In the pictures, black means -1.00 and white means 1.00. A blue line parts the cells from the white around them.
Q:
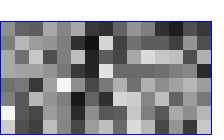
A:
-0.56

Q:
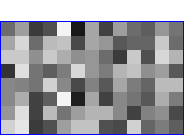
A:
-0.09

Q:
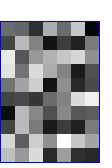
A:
-0.96

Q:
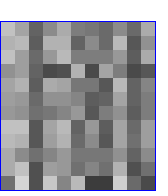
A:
0.34

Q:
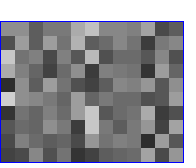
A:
-0.27

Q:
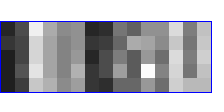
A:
0.51
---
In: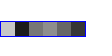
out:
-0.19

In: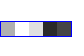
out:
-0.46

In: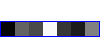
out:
-0.58

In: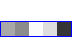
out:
-0.58

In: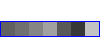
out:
-0.30

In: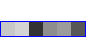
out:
0.22

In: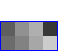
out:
-0.15
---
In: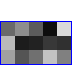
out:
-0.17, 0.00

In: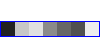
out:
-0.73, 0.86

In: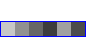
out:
0.56, -0.40

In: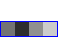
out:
-0.09, 0.59

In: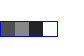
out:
-0.38, 0.98

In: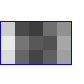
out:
0.61, 0.25

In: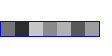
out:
-0.08, 0.24
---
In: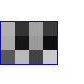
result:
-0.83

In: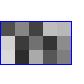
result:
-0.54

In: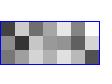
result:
-0.59

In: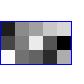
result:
-0.01

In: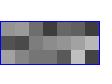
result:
-0.42

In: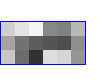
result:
-0.10

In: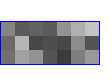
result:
0.42
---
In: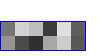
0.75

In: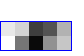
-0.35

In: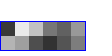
-0.24

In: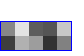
-0.33

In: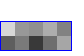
0.36

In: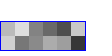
-0.39

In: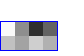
-0.63
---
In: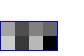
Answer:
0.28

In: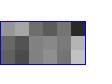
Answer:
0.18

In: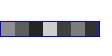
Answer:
0.13

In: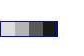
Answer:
0.73

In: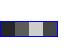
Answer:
-0.70

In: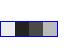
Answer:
0.86

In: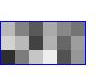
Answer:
0.45

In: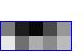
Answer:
-0.02

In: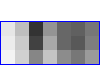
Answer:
0.80

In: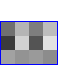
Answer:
-0.12
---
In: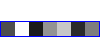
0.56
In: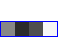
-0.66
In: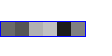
0.51
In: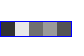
-0.12
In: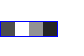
0.99
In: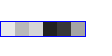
-0.74
